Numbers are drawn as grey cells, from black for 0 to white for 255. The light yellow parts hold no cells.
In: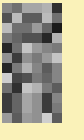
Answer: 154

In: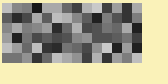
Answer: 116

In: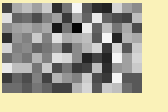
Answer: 109

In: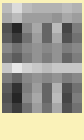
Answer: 92

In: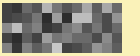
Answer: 129

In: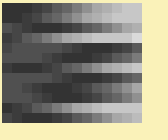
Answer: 70

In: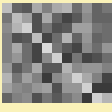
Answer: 100

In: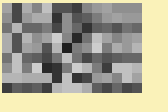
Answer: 61

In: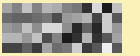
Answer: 68
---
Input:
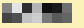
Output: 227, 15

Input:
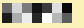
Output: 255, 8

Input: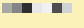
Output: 241, 47

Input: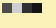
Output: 206, 19

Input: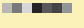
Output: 215, 37

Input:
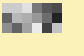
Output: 235, 35

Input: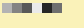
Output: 234, 38

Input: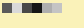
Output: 217, 21
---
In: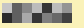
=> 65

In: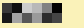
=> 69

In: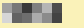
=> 67

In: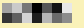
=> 140

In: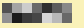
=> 105

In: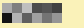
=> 149

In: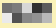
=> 184
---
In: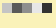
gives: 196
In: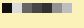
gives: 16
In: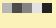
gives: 182
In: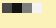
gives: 73
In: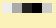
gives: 238
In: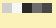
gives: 206
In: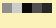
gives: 142
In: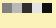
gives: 129
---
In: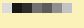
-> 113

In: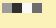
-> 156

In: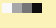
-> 249

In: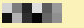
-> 46

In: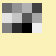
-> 128

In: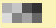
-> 219

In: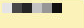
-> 37
